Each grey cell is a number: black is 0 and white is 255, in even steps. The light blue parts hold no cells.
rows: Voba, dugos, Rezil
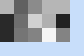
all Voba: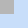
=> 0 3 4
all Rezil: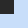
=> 0
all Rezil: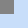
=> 2 4
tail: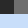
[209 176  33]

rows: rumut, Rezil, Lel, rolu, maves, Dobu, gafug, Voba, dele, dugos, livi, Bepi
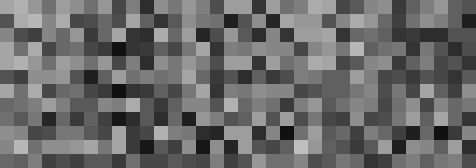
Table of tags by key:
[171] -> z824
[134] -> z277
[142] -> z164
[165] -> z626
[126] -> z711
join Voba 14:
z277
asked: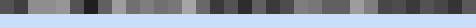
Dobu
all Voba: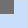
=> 1 19 24 28
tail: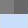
[ 64  31 104  17  58 134]
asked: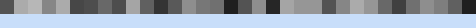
Rezil

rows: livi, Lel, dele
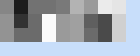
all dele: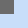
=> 1 2 6
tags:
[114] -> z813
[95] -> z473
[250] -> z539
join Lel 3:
z539

